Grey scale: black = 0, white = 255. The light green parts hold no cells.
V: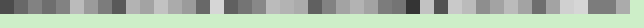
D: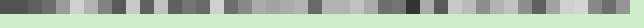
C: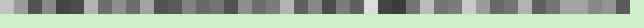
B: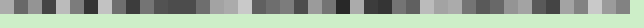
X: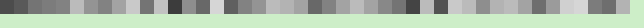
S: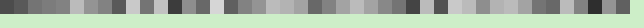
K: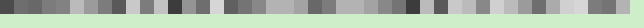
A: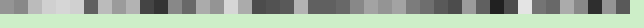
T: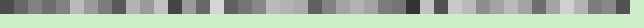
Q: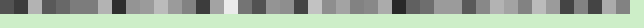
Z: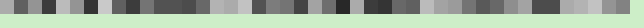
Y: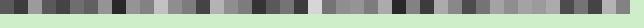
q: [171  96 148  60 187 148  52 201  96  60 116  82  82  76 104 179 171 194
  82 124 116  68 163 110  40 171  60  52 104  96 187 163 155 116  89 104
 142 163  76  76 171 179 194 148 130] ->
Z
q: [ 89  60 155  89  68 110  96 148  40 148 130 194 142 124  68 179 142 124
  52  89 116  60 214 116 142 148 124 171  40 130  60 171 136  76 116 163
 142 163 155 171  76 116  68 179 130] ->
Y
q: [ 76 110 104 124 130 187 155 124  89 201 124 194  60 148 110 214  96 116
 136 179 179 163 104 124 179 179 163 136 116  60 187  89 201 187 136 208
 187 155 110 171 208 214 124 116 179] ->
K
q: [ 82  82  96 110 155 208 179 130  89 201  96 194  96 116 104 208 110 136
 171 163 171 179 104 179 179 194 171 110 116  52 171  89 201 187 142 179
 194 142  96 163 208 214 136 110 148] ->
D

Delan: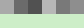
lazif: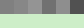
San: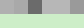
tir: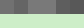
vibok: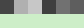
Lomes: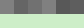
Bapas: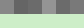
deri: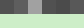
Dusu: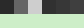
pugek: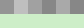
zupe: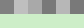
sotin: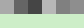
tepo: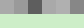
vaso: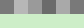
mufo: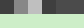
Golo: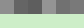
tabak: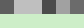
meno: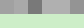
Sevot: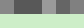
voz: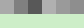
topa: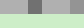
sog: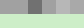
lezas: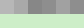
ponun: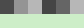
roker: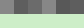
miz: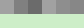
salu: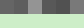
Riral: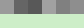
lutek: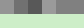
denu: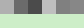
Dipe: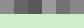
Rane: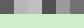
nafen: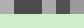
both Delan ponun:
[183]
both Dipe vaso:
[154]

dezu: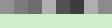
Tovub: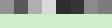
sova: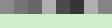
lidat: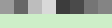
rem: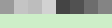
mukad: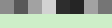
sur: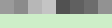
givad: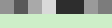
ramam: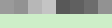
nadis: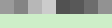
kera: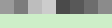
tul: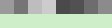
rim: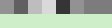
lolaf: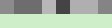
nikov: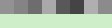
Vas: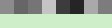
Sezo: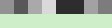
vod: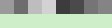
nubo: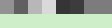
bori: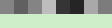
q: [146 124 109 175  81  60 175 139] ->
dezu
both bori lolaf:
[132]
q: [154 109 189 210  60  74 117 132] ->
vod

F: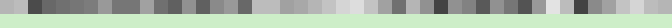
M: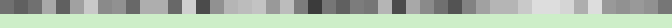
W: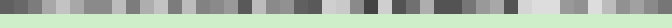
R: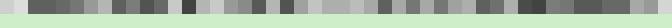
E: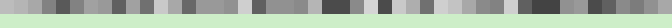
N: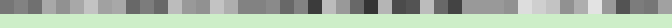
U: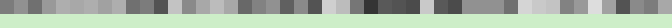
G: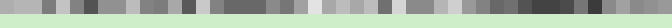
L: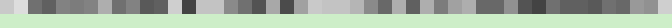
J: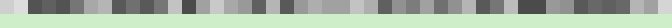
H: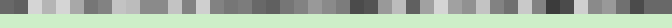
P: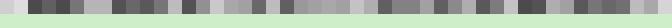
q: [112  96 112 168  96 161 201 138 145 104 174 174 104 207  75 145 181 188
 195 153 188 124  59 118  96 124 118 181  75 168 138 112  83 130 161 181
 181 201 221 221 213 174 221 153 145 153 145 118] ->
M
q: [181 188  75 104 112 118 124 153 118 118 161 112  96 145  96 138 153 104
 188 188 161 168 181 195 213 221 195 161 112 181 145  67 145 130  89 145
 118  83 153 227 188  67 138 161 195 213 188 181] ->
F
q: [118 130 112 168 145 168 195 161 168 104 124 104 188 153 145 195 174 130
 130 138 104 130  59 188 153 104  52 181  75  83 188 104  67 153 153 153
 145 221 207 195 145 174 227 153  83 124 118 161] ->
N
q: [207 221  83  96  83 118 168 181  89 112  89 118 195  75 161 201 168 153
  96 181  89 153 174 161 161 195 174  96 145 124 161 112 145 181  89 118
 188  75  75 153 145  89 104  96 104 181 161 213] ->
J

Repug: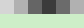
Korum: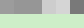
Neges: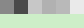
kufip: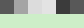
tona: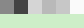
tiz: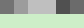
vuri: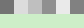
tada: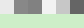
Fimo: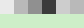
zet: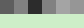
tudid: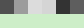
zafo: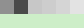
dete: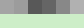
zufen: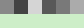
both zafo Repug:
[213]
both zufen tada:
[136]

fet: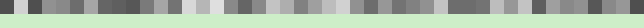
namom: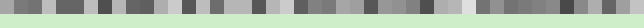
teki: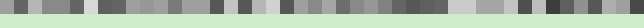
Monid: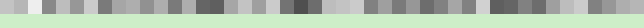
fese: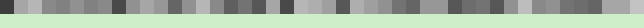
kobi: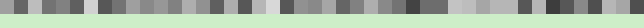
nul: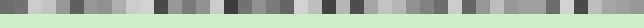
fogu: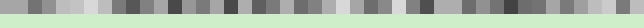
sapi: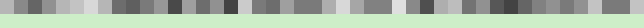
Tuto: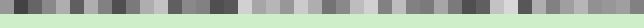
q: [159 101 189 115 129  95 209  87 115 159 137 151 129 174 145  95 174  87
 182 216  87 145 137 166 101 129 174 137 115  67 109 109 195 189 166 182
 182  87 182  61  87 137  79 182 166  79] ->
kobi
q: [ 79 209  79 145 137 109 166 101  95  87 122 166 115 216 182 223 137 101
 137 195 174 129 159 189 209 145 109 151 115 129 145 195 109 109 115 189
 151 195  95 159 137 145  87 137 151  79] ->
fet

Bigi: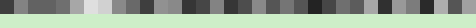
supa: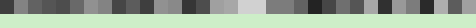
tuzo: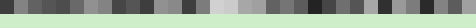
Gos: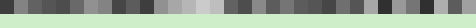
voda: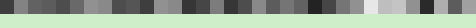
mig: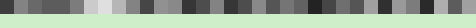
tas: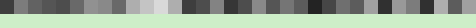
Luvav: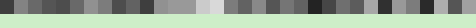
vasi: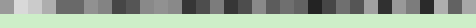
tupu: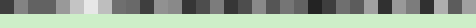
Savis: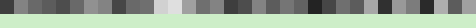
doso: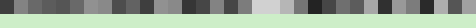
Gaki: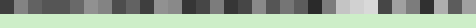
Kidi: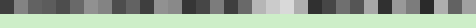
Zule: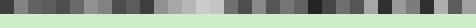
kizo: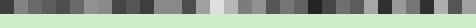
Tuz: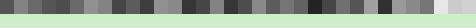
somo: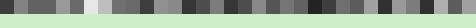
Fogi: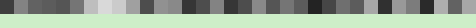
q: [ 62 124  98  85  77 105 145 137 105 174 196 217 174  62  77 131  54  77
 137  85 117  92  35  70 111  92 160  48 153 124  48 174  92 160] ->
tas
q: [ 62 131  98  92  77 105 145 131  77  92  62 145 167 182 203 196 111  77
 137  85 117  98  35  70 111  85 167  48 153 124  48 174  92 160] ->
Zule

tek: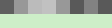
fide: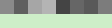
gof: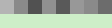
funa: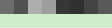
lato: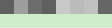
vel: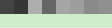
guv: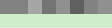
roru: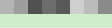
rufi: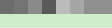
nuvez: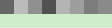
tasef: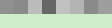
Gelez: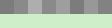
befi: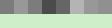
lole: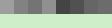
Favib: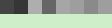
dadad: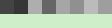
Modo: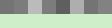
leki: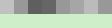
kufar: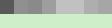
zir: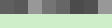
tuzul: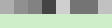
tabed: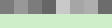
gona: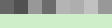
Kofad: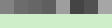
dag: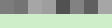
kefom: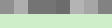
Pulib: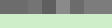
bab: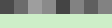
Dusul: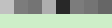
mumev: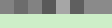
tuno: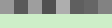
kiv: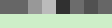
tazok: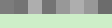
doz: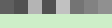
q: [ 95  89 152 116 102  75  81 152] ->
zir
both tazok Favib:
[174]
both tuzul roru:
[207]
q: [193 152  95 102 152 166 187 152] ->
leki

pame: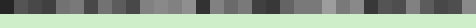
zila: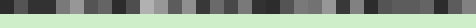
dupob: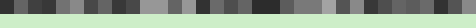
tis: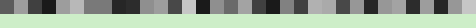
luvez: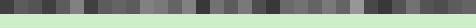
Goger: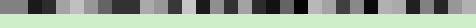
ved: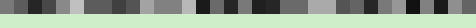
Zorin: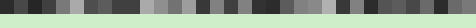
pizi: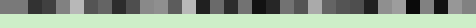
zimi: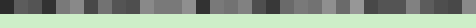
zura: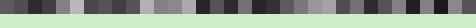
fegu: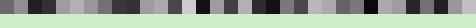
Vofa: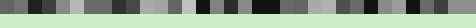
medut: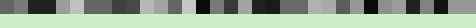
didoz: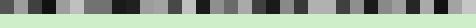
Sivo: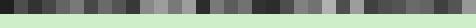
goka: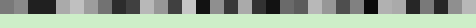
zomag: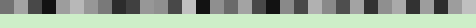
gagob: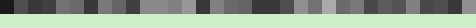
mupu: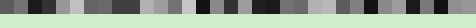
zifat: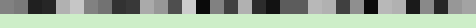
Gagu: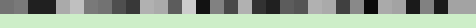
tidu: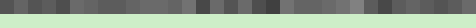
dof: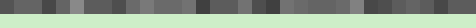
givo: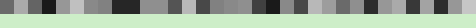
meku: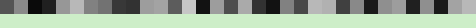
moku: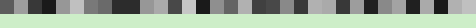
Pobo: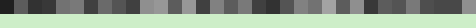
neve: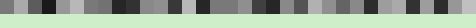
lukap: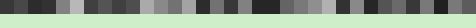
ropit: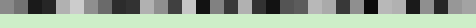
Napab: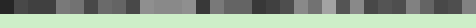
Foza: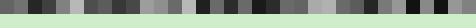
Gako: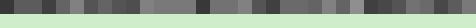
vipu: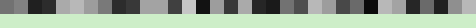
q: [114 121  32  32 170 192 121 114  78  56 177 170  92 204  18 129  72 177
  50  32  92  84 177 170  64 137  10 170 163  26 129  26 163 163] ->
Gagu
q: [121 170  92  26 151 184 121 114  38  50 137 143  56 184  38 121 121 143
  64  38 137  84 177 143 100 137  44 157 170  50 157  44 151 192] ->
neve
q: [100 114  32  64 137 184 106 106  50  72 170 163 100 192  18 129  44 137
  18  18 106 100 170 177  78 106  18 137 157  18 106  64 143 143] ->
Vofa
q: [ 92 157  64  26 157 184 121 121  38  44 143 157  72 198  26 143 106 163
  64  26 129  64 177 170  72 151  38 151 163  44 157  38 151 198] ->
tis
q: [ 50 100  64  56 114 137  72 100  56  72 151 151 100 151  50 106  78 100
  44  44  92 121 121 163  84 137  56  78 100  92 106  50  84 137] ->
dupob
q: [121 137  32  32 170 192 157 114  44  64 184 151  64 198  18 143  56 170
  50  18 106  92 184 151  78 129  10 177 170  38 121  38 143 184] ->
goka
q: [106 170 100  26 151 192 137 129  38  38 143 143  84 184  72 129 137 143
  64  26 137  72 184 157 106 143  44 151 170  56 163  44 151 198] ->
givo

